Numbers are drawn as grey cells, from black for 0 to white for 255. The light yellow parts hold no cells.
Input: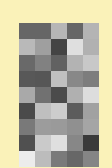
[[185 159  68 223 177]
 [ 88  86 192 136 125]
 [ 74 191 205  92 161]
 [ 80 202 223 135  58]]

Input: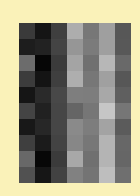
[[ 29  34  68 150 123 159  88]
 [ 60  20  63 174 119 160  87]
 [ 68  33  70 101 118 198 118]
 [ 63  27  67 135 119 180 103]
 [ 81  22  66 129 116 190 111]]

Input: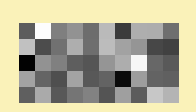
[[193  76 113 174 110 188 162 149  71  65]
 [162 100  79 163  88  99  11 157  99  96]]

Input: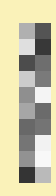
[[223  56]
 [203 122]
 [166 107]
 [117 242]
 [ 52 186]]

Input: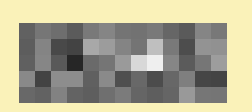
[[ 93 132  73  67 168 156 132 116 191 121  77 147 145]
 [137  67 141 141  96 138  79 104  76 103 127  70  68]]

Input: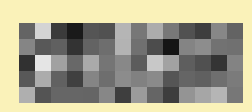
[[133  88  96  51  99 110 179 112  76  21 132 141 114 112]
 [ 88 172  97  64 133 110 140 129 138  85 101  96 111 123]]

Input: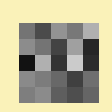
[[140 116  67 160  38]
 [138 124 104  64 111]]

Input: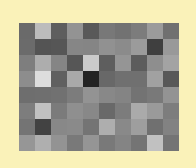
[[107  84  86 134 133 145 139 155  63 153]
 [141 221  96 169  35 104 112 112 161  88]
 [125 193 123 143 136 105 124 170 154 125]
 [150 175 147 121 149 121 132 116 193 116]]
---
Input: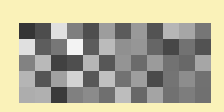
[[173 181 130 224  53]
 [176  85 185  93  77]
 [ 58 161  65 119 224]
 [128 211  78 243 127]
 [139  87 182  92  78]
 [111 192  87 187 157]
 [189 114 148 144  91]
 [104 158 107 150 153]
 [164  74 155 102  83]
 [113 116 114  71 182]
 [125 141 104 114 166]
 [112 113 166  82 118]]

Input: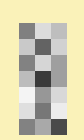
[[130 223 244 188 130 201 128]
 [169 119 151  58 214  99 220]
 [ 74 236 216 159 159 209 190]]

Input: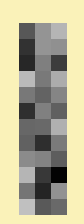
[[192 117 181 139  97 103  47 120 186  39  50  87]
 [ 89  36  56 131  46 105 128  99 121 127 148 148]
 [105 146   3  93 122 176  96 133 172  60 144 181]]

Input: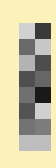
[[190 115  83 112  79 179 106 209]
 [189 124 208  25 102  77 199  58]]

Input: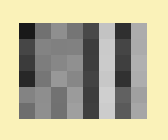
[[110 131  39  59  70  25]
 [143 142 118 125 131 113]
 [113 114 152 135 128 143]
 [159 155 135 144 129 117]
 [ 63  61  67  62  61  72]
 [204 207 199 203 202 195]
 [ 90  97  49  63  69  47]
 [166 160 173 176 171 172]]

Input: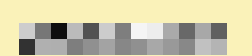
[[ 50 205]
 [176 119]
 [175  14]
 [126 187]
 [144  82]
 [163 204]
 [135 126]
 [144 245]
 [168 237]
 [153 170]
 [136 104]
 [193 168]
 [180  96]]
